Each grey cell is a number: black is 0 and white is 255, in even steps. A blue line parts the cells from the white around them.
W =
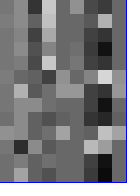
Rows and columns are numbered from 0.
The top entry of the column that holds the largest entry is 59
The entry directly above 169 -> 192
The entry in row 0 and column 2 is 52
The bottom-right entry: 104
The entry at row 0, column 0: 118
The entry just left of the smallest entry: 59
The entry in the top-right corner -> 104
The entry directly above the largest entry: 52
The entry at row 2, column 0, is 118
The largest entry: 214
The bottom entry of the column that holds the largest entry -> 11
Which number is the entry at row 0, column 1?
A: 139
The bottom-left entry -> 111
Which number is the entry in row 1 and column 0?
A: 124
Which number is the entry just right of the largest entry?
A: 145
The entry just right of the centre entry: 151
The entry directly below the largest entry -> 52
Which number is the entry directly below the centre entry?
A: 104

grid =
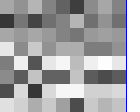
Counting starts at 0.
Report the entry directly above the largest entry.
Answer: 125
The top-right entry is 131
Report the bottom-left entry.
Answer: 224
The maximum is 253
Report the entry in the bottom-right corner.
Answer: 195
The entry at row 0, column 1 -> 146
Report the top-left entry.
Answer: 167
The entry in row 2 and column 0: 167
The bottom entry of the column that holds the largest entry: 181
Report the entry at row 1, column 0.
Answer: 54
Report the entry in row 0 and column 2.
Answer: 181
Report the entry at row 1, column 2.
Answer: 68
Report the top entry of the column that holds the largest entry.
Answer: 167

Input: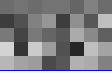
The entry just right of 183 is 163
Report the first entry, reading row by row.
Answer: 108
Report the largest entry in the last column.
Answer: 191
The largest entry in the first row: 129
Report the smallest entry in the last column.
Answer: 95
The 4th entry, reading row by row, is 115
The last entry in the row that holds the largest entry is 163
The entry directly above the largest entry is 121
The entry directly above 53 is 68
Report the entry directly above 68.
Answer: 81
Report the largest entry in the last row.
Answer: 183
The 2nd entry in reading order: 115

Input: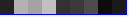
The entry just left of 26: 12
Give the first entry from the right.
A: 26

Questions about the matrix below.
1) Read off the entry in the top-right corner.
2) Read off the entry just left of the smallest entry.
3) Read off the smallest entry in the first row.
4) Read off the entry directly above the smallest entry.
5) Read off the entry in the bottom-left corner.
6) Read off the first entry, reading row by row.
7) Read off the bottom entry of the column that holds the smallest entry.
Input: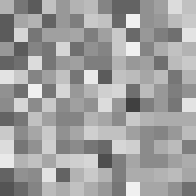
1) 193
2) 152
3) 91
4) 111
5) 84
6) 179
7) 240

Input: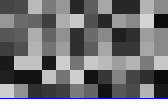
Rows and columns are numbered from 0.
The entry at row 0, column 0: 69
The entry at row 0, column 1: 75
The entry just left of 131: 55
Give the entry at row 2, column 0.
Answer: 87
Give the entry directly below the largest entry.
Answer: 158
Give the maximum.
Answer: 212
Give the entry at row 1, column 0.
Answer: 151
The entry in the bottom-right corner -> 25
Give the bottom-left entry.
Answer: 206
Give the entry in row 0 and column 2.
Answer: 186
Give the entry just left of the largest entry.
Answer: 137
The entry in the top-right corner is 137
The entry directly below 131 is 87
